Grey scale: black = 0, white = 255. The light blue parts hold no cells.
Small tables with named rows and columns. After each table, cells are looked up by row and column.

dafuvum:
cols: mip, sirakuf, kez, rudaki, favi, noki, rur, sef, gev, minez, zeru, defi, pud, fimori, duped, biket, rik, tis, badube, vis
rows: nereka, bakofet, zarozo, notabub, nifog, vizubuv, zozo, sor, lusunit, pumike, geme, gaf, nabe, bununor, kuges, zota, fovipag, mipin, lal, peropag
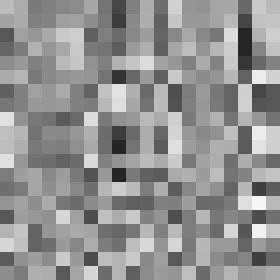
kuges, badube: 246
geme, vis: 206
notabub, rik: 204
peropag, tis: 152
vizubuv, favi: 146
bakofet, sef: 121
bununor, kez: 165
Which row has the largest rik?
zarozo

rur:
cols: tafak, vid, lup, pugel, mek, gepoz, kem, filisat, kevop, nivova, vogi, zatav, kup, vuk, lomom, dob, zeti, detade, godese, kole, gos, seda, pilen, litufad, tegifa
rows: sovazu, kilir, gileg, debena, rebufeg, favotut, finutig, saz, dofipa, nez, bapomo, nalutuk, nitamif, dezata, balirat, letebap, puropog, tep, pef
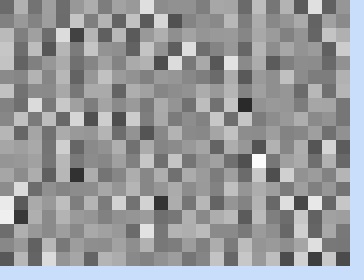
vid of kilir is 153
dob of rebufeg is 87
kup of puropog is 179
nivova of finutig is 174
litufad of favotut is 125
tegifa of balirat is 198
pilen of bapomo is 85
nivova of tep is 142
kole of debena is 141
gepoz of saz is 160
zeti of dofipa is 110
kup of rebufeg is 220
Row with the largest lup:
saz

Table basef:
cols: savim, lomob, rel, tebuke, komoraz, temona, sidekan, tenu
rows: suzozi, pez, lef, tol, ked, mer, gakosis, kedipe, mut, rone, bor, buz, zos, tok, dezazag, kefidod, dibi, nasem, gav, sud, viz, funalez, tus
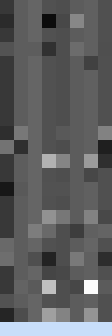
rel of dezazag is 101
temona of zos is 92
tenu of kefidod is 72
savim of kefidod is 56
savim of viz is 56
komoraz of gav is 78
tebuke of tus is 160
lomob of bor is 47
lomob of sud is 93
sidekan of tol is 96
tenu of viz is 91
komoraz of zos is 78
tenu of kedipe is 80
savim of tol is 83
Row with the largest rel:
dibi

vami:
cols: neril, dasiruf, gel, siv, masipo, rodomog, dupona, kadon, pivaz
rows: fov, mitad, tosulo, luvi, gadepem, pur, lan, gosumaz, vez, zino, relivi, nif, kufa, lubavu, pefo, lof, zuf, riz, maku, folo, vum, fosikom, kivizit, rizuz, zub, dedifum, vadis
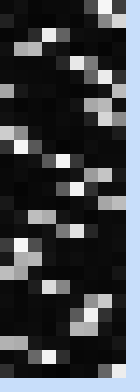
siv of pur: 9
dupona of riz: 9
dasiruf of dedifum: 14
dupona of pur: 100
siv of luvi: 25
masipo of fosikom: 12
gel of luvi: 185
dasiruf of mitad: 11
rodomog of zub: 8
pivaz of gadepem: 10
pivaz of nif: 11
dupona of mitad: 17
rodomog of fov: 12
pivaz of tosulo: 6
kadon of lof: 11
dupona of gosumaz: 168
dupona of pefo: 19
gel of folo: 17

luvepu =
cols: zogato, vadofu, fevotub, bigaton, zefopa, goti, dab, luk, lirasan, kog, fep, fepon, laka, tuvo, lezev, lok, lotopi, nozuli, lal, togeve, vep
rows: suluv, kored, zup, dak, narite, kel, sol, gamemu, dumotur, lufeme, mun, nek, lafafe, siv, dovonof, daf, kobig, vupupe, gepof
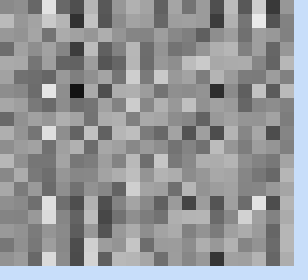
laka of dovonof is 155
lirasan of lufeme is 182
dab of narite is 157
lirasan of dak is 130
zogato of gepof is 146
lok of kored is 60
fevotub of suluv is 103
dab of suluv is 182
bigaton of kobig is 149
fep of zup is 132
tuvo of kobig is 129
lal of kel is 123
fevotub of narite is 117
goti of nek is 119
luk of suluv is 88
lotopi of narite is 171
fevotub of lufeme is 117

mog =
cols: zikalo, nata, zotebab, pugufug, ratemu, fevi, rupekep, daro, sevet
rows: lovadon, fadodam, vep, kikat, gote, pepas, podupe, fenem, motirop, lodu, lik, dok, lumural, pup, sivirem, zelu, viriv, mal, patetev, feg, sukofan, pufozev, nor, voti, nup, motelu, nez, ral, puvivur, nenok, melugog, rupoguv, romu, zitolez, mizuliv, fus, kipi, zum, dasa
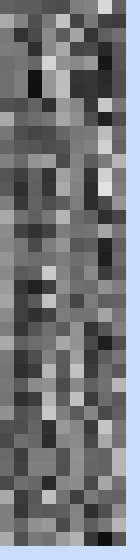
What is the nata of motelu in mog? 52
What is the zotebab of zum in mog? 145
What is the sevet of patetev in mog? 106
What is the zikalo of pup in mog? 89
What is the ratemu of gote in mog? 145
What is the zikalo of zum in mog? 127
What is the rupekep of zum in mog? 94
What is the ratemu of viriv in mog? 125
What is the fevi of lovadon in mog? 125
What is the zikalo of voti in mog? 124
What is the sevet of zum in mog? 181

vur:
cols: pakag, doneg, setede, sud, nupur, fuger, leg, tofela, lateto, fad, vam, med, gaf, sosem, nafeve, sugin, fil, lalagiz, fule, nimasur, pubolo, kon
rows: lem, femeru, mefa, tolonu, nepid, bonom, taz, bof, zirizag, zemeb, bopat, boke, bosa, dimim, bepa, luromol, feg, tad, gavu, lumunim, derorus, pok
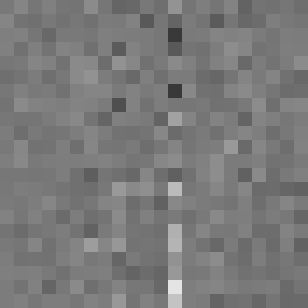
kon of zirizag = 124
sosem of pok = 126
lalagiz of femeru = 104
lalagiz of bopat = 106
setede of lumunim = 127
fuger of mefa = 121
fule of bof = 140
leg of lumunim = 125
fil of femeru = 118
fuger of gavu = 133
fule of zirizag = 132
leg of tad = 157
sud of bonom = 111
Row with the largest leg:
tad

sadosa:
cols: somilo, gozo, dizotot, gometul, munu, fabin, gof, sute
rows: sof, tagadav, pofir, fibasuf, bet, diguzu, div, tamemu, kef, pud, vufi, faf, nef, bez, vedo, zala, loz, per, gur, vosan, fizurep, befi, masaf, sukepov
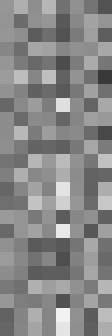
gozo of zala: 148
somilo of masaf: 98
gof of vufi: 166
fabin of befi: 131
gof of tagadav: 163
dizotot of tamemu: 156
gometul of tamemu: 124
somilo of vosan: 141
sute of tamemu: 168
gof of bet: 170
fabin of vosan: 118

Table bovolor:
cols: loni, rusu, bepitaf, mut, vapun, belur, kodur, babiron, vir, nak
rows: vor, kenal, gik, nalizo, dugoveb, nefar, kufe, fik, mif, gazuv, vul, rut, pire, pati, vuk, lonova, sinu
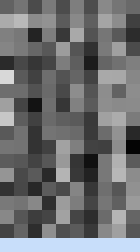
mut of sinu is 143
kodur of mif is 57
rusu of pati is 72
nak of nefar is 135
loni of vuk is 121
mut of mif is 106
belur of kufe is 141
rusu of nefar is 90
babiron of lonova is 107

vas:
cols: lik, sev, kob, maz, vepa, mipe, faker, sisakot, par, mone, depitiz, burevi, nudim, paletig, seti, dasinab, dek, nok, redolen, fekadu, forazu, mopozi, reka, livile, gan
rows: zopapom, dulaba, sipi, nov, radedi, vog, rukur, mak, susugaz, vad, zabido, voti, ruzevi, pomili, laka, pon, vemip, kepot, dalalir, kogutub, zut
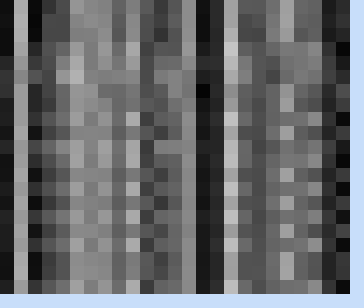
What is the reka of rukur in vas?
87
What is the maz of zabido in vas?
100
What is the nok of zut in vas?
105
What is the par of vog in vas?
128
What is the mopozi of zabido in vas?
102
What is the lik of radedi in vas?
38
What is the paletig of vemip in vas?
130
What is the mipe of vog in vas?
177
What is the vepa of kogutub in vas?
83
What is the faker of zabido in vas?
131
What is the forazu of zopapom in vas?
159

